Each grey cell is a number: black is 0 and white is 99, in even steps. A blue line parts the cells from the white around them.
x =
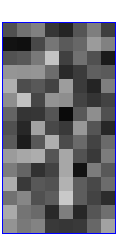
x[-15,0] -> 31
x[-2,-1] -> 43
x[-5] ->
[48, 39, 19, 26, 65, 7, 48, 34]
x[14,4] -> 21
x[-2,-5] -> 16
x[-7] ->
[35, 11, 34, 68, 29, 41, 26, 41]
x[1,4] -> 35
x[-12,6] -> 37
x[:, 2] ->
[50, 28, 47, 58, 34, 27, 21, 63, 34, 67, 19, 34, 31, 41, 51]
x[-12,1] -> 57
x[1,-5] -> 46
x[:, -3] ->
[33, 40, 44, 23, 23, 26, 34, 59, 41, 32, 7, 36, 36, 15, 22]
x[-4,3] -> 32
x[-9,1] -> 20
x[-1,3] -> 22
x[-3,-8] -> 44
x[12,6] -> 26
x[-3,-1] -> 17
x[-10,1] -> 75
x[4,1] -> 30
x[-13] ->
[32, 34, 47, 76, 25, 44, 31, 10]
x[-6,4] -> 65
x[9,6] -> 22
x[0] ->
[31, 44, 50, 21, 14, 33, 49, 24]
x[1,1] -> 6
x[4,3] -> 26

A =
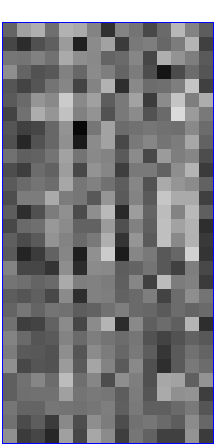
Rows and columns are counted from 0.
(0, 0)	39
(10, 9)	47
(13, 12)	51
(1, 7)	63
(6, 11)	41
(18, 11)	73
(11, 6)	50
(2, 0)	46
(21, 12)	37
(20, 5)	36
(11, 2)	45
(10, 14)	23
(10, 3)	38
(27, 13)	47
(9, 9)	54
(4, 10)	42
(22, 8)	42
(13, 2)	31
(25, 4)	73
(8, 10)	52
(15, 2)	35
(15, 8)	20
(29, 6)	65
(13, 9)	61
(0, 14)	36
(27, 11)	37
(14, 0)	28
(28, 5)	30
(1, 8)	23
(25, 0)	37
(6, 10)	32
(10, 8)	24
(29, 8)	24
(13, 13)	72
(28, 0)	44
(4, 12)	49
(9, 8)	35
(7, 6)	46
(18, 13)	50

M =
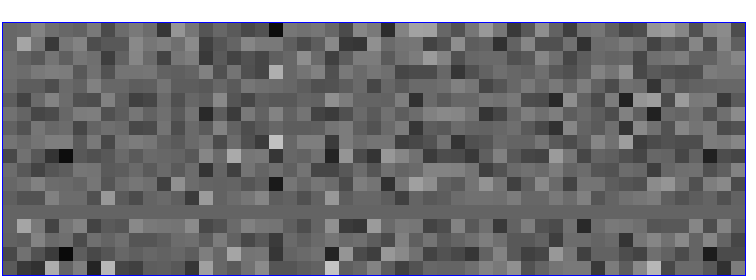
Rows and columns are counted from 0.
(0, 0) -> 40
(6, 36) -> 40
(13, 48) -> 39
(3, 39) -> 34
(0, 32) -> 32
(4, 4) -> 41
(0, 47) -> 60
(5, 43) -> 48
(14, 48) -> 34
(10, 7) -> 35
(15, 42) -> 39
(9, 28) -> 52
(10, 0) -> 42
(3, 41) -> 37
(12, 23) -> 59
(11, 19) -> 10
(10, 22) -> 27
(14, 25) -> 21
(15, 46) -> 52
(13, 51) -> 39
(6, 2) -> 27
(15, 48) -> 53
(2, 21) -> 55
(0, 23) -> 40
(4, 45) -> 42
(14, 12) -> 45
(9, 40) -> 46
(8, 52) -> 52
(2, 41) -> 36
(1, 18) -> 47
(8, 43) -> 44
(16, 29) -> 44
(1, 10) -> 46
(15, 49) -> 39
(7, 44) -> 20
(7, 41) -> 39
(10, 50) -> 31
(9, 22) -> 44
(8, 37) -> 39

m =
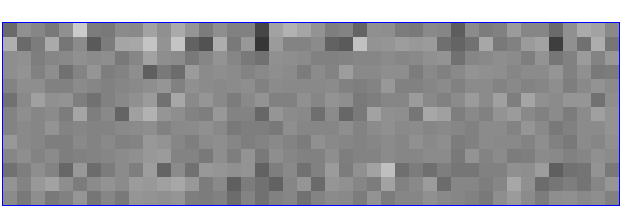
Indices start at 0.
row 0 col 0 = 41
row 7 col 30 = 52
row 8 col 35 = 53
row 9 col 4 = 49
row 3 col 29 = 48
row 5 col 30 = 53
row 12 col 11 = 56
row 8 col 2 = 52
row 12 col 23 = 54
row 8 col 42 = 52
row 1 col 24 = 35
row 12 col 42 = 55
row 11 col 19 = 38
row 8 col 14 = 54
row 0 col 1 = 56
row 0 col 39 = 41
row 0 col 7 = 47
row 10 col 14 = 59
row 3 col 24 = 61
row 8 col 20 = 51
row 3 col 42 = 47
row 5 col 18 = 57
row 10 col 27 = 74
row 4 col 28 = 50
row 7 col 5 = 52
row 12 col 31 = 53
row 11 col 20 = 52
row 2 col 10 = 63
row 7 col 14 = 56
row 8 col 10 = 59
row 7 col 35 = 54
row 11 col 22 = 41
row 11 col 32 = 52
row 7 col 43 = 57
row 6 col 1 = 55
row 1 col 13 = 38
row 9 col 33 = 57
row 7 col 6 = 51

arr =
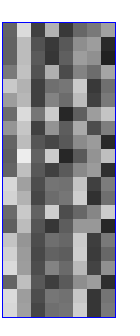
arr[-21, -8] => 39
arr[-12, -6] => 38
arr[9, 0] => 37
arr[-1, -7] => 62
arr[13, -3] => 40
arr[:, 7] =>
[62, 16, 13, 64, 43, 47, 76, 49, 16, 74, 18, 48, 43, 79, 15, 47, 40, 56, 18, 45, 47]
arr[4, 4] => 46
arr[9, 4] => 15
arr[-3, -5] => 24
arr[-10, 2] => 30
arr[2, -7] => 73
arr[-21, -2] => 47
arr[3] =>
[47, 75, 32, 68, 29, 51, 42, 64]
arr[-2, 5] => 77
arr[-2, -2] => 21
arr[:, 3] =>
[69, 22, 21, 68, 43, 51, 79, 57, 27, 79, 25, 45, 42, 80, 21, 43, 38, 51, 24, 46, 43]
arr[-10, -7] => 62
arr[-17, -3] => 79
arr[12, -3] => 80
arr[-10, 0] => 84
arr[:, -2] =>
[47, 61, 56, 42, 22, 25, 61, 30, 60, 57, 60, 25, 19, 52, 59, 24, 23, 26, 61, 21, 21]
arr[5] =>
[61, 71, 25, 51, 42, 73, 25, 47]
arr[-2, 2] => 30
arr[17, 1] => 61
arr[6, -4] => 15
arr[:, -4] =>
[22, 34, 37, 29, 46, 42, 15, 36, 34, 15, 35, 44, 46, 30, 36, 40, 36, 41, 35, 44, 45]
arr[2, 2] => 35
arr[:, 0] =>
[39, 38, 38, 47, 78, 61, 42, 58, 39, 37, 39, 84, 82, 41, 37, 76, 81, 85, 39, 85, 84]

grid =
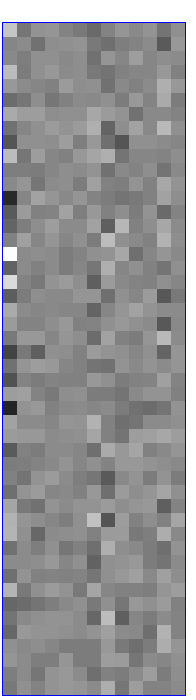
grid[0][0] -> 77
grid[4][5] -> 55
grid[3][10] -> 52
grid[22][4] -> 58
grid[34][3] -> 57
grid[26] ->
[61, 62, 51, 47, 55, 56, 48, 48, 45, 53, 57, 57, 50]
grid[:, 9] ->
[53, 51, 61, 52, 50, 59, 44, 63, 56, 52, 51, 57, 47, 48, 50, 53, 43, 56, 51, 52, 63, 56, 48, 52, 53, 50, 53, 44, 45, 61, 64, 59, 57, 55, 58, 50, 47, 53, 59, 62, 50, 59, 52, 53, 43, 46, 54, 61]
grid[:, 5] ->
[47, 57, 55, 55, 55, 54, 56, 60, 49, 59, 54, 48, 58, 49, 54, 56, 51, 52, 55, 58, 52, 50, 55, 50, 50, 50, 56, 54, 57, 56, 52, 52, 49, 50, 57, 56, 56, 50, 56, 51, 47, 56, 54, 54, 48, 48, 54, 58]
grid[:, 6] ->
[41, 47, 44, 47, 56, 53, 65, 68, 59, 64, 57, 62, 51, 59, 63, 48, 56, 46, 37, 58, 39, 51, 42, 60, 45, 59, 48, 52, 69, 64, 43, 56, 46, 59, 57, 75, 50, 43, 38, 46, 64, 47, 40, 57, 48, 48, 43, 54]
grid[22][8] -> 50
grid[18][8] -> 53
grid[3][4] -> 54
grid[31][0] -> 48
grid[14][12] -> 54
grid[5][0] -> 42
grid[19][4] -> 53
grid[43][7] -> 62
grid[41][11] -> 60
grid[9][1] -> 46
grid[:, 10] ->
[57, 54, 52, 52, 54, 51, 53, 53, 56, 52, 55, 50, 50, 57, 55, 50, 52, 50, 50, 60, 57, 54, 58, 56, 57, 51, 57, 42, 54, 62, 50, 57, 48, 58, 59, 55, 49, 48, 48, 53, 49, 56, 48, 43, 48, 54, 61, 51]
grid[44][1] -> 53
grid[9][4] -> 50
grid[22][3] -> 52
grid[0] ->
[77, 46, 57, 58, 51, 47, 41, 51, 58, 53, 57, 45, 56]
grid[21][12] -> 53
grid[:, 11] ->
[45, 35, 55, 59, 68, 66, 53, 72, 54, 51, 45, 65, 63, 41, 65, 69, 58, 45, 56, 34, 54, 34, 72, 39, 54, 62, 57, 45, 54, 65, 53, 55, 57, 64, 37, 50, 67, 43, 45, 62, 58, 60, 54, 69, 67, 52, 48, 51]
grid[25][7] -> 56
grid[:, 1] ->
[46, 54, 49, 48, 54, 46, 61, 52, 56, 46, 49, 58, 52, 60, 49, 62, 54, 54, 51, 48, 54, 51, 59, 47, 58, 51, 62, 57, 54, 59, 50, 49, 45, 57, 47, 58, 56, 54, 54, 57, 47, 42, 53, 59, 53, 54, 54, 56]
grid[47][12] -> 54
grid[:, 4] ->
[51, 56, 53, 54, 60, 50, 56, 57, 61, 50, 55, 55, 53, 63, 54, 52, 48, 48, 60, 53, 52, 59, 58, 55, 52, 50, 55, 53, 58, 55, 54, 57, 54, 53, 54, 49, 55, 46, 52, 50, 57, 53, 57, 56, 48, 58, 59, 59]

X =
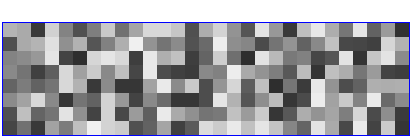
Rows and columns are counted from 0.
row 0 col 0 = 70
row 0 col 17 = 33
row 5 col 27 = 41
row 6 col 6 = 26
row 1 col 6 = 33
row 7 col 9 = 31
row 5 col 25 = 51
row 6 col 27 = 55
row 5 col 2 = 84
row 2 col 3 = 89
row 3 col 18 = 57
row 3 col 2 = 25
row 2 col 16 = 43
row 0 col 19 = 59
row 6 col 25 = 83
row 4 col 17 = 36
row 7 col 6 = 93
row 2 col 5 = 18
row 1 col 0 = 31
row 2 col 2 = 59
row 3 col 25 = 46
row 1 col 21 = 38
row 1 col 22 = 53
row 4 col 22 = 90
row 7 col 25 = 91
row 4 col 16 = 83
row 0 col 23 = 67
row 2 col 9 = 24
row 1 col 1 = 66
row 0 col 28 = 19
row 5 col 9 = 26
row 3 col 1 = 45
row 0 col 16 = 57
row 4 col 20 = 46
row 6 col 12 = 66
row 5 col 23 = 63
